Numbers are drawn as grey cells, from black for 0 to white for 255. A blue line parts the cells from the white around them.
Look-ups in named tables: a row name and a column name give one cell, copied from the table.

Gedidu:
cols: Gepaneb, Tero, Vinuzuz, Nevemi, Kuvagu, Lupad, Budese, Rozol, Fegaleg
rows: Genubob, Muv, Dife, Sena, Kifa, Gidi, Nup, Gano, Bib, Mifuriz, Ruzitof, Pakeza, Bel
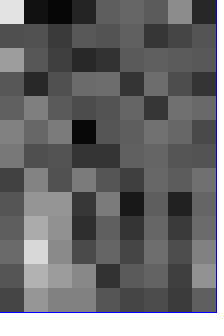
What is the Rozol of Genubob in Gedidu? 140
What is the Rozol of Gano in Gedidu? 92
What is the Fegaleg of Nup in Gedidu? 82
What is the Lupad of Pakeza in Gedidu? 90
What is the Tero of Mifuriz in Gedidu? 170
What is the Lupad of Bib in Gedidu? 24
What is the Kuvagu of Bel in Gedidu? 85
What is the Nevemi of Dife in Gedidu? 40
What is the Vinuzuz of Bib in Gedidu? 149
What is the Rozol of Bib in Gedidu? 33
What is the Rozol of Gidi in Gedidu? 103
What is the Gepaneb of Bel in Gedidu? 69
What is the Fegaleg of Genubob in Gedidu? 38
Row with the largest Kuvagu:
Bib

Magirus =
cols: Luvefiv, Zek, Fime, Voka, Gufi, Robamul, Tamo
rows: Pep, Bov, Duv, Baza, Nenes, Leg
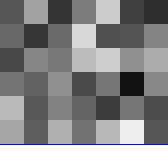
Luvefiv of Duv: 73
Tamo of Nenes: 77
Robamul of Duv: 143
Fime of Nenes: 130
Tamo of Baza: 136
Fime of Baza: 144
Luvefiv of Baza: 116
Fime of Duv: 120
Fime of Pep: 52

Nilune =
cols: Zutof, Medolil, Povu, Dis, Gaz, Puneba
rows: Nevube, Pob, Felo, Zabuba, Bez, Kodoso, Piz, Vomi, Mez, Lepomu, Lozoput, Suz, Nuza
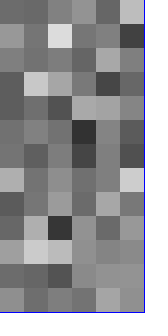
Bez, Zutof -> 93
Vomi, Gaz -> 127
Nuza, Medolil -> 110
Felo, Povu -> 125
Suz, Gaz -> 146
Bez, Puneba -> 133
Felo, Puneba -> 127
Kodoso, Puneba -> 91

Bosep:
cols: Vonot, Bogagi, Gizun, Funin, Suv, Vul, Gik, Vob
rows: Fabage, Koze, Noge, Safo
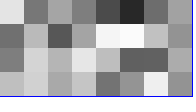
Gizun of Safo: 169
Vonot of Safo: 191
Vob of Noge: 172
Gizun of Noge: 181
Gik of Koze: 193
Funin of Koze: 164
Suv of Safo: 115
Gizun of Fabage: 165
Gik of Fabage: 109
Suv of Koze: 245
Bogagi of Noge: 212
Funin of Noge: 230
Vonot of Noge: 126
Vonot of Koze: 112
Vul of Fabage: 40
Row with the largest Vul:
Koze

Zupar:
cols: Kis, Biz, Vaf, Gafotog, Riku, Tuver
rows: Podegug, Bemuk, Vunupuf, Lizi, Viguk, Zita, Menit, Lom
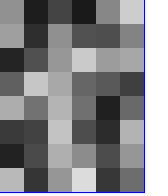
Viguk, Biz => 114
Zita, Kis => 58
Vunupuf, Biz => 80
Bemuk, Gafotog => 81
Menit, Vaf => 175
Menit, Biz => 74
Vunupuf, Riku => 156
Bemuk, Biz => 46
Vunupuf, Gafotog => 202
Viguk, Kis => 173
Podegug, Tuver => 205
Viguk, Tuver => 105
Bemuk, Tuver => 131
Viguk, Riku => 32
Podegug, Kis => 145
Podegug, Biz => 29
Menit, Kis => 34
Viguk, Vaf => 180

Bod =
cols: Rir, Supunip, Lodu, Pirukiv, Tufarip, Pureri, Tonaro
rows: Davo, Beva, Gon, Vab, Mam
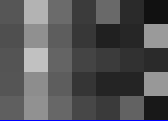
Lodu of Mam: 103
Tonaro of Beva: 154
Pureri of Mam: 98
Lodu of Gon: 100
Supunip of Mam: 145
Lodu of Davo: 107
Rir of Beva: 79
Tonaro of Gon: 42
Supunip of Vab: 141
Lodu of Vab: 93
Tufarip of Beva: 32
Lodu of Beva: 93
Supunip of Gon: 193
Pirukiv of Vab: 53
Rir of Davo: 86
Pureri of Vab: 36

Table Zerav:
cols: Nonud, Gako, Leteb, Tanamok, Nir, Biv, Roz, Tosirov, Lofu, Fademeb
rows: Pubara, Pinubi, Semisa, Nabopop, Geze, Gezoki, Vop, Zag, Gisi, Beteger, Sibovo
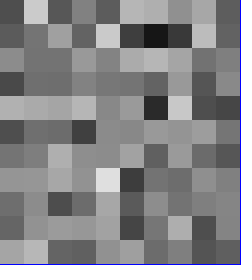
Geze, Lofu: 78
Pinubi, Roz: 22
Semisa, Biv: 171
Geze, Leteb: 165
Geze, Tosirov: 200
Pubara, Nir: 92
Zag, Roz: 115
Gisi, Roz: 141
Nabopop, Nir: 119
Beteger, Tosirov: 174
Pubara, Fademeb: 93
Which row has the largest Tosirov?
Geze

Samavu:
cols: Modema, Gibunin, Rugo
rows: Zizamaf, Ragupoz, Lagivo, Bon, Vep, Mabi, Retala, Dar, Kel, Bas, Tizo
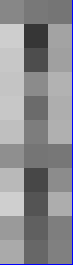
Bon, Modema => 196
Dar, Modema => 185
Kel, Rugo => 173
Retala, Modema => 143
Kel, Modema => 207
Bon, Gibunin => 139
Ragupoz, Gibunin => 54
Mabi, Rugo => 176
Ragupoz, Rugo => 163
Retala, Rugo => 119
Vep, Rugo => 174
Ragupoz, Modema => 206
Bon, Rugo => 178
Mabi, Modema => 191

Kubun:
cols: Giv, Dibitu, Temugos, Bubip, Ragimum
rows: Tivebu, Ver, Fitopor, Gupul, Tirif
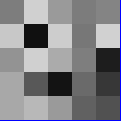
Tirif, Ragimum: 81
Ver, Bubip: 119
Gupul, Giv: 168
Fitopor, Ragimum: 29
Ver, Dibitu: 16
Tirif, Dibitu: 184
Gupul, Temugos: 19
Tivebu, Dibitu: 208
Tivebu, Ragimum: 132
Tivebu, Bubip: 124
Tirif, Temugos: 154
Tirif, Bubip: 97
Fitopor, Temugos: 171
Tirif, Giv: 168
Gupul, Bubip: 106
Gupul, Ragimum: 55
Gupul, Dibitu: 88
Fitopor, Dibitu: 208
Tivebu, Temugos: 154
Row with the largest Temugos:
Ver

